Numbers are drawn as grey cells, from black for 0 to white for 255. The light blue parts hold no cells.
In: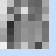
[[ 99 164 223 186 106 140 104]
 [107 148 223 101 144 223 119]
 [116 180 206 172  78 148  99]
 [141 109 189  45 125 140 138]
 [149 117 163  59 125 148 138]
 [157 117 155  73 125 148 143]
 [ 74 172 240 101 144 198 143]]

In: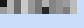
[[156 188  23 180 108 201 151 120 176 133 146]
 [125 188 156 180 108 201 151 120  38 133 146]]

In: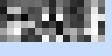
[[178 121  52  93 100 108 104 110  89  40 117  89  48  38 123]
 [229  87  23 189 198 100  69  80 159  50 149  68  31  74 111]
 [245 229  65  28  79   4  90  82 251  18 248  92  65  47 141]
 [246  50  85 193 221 180 202  75  33  62  17 104  60  60 126]
 [255  73 164 213 251  95  54 159 121 141  18 155 176 117 227]
 [226 179 117 155 167  46  68  55 246 106 236  39 158  82  56]]

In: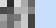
[[171 104 218  44 221]
 [181 134  73  83 179]
 [200  68 163 112 121]
 [202  66 143 107 168]]

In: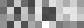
[[208 159 128  89 198 106  72 219 137 222 200 173]
 [227 185 107 211  63 198  94 231  78  70 201 231]
 [228 205 145 167  98 192 145 219  70  79 212 183]
 [149 113 148  71 207  82 170 143 254 202 122 140]]

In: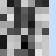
[[ 55  41 199  26  61 205 155]
 [175 179 190 170  45  93  57]
 [214 220  59 225  53  83  51]
 [166 185 165 164  49  88  24]
 [175  71 187  80  73 195  62]
 [216 198  26 193 185  37 119]
 [188 201  25 203 191   3  95]
 [230 203 118 194  90  91  47]]
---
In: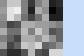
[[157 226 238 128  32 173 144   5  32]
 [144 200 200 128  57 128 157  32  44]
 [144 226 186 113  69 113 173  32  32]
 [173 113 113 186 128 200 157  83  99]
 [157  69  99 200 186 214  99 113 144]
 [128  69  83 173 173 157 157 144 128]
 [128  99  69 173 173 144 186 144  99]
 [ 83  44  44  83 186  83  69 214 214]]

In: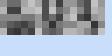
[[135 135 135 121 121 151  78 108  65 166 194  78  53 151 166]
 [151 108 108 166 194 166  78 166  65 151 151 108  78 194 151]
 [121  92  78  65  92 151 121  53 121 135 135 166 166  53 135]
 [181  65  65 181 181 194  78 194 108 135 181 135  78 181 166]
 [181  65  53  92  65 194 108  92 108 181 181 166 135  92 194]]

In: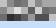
[[137 181 224 181  96 208 109 121]
 [194 137 109 121 194 137 166 166]
 [109  48  64  96 152  80  80 194]]

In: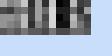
[[172 132 148 198  47 160  47 198   4  18 186  61  74]
 [148 148 132 186  61 160  74 213   4  32 186  90  61]
 [148 132 118 186  47 132  90 213  18  18 172 118  74]
 [ 74  61 106 118  61 160 106 213  32  32 106  47 160]
 [ 90 106  90 118  90  90  74 118  74  74 106 106  90]]

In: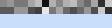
[[ 90  90 150 150  78  63 231 120 165 105  78 105 150  78 202  47]
 [135 150 120 120 165 189  18 177 135 177 189 135 105 165  47 202]]

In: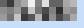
[[155 115 196  59  87 182  59 142  75 115 168]
 [142 128 155  87 196 115  75 128  46 155 142]
 [ 99  59 142 168 240 128 224  99  99 168 182]]

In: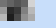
[[115  99  84  99 211]
 [184  30  72 143 169]
 [155  42  57 128 184]]
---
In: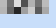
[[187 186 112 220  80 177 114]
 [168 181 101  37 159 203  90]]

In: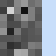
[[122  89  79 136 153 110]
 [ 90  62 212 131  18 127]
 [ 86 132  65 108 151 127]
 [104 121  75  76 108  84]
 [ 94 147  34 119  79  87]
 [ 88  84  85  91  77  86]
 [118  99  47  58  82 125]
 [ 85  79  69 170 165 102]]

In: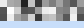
[[156 235 170 162  32 195  57 154 126 162 118  87]
 [111  85 254 205  80  86 158 236 242 134 126 226]
 [ 80  81 237 163 138 210  58 186 194 144  88 241]]

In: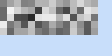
[[170 128 163 187 129 134 180 178 204 168 150 188 216 185]
 [214 107 243 211 182 167  64 217 192 106  71 185 107 229]
 [118 107 221  78  74  42 226 233 234 179 223  83 196 214]
 [168 236 121 152  84 193  83 112 171 136 106 196 141  91]
 [158 207 103 163 164 189 124 107 143  99 109 203 151  90]]

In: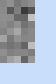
[[141 135 145 119 132]
 [ 85 139  88 127  58]
 [194 143 141 104 102]
 [129 140 130 145 115]
 [136 131 148 167 129]
 [136 164 122 145 134]
 [188 125 115 124 101]
 [125 143 128 134 134]
 [150 133 159 174 100]]

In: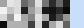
[[ 29 163 228 221 104 135 224 115  44 104]
 [  9 242 197 219  32 158 200  24  18  39]
 [149 214 152 243 165 134 227 169  27  76]
 [ 98  13 178 177 175  64 216  35 166 217]]
